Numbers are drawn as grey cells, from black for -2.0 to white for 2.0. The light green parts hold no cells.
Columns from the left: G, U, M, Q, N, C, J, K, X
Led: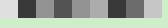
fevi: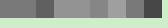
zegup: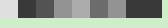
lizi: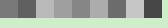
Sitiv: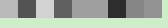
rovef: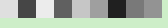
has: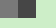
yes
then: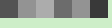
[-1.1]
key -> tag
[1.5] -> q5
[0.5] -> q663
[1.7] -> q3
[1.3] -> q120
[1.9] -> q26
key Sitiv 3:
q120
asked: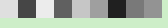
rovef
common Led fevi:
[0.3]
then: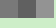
[0.3]

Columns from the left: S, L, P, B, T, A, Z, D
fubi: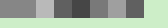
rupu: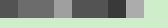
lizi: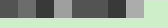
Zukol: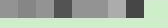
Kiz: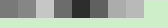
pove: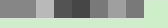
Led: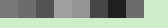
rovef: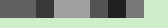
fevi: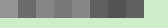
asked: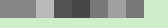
pove
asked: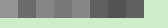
fevi
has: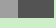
yes
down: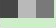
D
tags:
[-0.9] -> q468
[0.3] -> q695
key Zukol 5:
q695
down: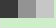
P
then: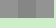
[-0.7]

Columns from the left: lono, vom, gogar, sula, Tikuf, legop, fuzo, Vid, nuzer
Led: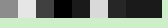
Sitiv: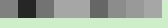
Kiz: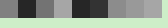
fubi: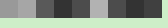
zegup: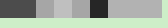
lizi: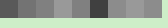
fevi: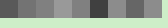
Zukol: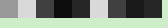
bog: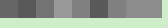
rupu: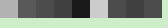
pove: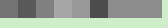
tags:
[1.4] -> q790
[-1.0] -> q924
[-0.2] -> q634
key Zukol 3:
q924
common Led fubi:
[-1.0]
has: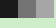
no
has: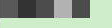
yes
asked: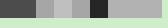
zegup

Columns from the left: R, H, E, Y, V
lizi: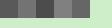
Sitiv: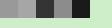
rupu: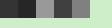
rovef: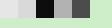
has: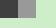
no
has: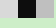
no
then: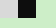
[0.8]
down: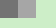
H
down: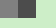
V

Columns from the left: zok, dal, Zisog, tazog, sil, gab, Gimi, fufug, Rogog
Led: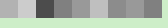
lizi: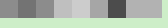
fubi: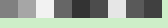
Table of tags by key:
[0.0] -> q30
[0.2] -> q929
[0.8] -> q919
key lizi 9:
q919
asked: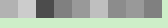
Led

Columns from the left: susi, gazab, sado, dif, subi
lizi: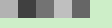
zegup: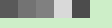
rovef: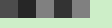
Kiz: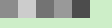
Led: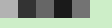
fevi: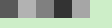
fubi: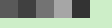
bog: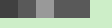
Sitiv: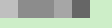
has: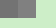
yes
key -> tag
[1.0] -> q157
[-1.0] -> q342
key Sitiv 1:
q157

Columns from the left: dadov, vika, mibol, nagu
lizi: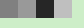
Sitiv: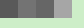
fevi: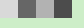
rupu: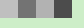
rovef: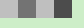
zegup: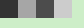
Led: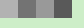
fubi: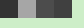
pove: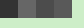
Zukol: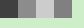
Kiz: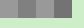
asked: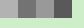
Led
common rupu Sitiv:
[-0.2]
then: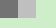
[-0.8]
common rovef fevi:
[-0.8]
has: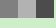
no

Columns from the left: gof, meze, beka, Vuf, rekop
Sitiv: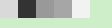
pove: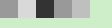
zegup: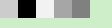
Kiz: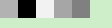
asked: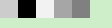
zegup
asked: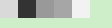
Sitiv
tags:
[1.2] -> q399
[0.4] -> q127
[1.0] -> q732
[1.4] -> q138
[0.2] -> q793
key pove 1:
q127
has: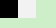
yes

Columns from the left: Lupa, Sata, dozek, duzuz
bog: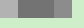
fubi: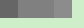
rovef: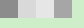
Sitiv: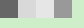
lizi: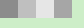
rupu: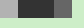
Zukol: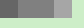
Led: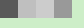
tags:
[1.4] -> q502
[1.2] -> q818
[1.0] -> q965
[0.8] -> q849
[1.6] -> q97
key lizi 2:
q965
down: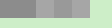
duzuz
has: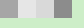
no
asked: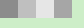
lizi
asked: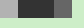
rupu
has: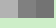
no
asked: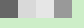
Sitiv

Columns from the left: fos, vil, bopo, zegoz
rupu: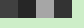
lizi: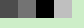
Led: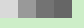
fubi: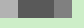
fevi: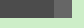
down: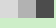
fos
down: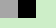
bopo
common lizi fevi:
[-0.8]
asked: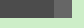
fevi
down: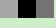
bopo
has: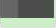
no

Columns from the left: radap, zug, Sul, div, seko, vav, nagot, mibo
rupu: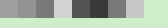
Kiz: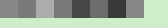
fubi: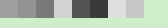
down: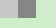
mibo
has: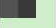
yes
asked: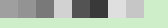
fubi
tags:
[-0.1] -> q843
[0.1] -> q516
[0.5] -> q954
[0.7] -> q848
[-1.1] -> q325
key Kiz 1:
q516
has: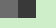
yes
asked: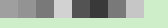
rupu

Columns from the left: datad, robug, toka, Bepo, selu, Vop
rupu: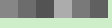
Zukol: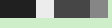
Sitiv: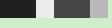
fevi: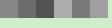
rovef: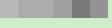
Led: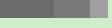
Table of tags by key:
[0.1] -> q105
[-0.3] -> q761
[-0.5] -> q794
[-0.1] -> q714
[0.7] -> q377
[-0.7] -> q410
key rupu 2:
q761
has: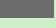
yes

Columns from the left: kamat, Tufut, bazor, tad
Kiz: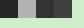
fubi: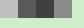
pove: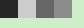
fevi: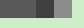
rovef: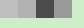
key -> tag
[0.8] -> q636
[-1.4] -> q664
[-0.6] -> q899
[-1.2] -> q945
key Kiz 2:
q636
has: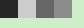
yes

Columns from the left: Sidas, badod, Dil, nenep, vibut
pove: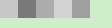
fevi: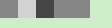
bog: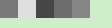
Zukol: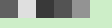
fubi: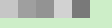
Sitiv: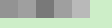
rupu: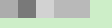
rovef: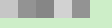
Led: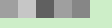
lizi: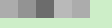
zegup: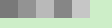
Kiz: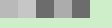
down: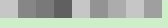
Sidas
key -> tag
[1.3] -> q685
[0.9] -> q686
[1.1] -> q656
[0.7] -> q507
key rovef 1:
q656

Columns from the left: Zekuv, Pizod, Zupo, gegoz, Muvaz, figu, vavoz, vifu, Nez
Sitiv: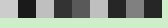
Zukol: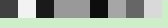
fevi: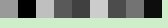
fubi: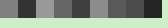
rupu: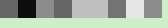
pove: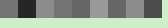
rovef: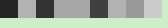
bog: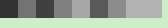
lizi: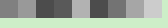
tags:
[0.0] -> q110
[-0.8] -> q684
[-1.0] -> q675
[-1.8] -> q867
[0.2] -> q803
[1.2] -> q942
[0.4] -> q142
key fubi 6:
q803
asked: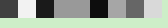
Zukol

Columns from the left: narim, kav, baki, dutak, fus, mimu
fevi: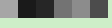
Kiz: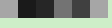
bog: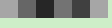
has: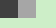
yes
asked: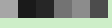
fevi

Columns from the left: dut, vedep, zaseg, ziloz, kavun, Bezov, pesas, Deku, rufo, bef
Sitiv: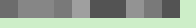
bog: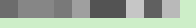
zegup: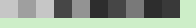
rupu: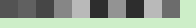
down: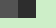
Bezov
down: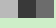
bef
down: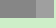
vedep

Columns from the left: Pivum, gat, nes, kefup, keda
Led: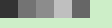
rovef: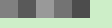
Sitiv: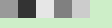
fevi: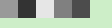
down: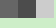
keda
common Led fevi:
[-1.2]

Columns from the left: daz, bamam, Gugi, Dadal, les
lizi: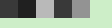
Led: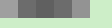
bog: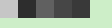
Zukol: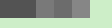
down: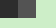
bamam
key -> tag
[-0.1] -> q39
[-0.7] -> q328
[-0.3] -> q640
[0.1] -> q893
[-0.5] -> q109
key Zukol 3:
q39
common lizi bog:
[-1.1]
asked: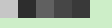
bog
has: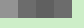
no
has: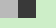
yes
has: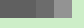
no

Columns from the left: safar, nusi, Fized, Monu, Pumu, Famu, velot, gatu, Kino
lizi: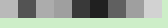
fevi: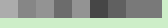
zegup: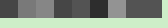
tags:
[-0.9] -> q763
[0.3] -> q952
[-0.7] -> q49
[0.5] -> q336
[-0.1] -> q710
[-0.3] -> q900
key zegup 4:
q763
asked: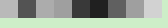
lizi
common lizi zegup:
[-0.7]
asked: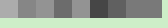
fevi
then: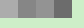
[0.3]

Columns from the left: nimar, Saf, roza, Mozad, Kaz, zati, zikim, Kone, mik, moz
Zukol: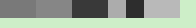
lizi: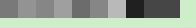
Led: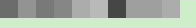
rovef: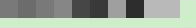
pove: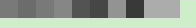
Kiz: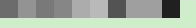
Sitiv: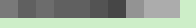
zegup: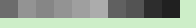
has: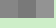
no
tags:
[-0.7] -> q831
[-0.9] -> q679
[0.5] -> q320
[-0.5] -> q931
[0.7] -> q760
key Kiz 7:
q831
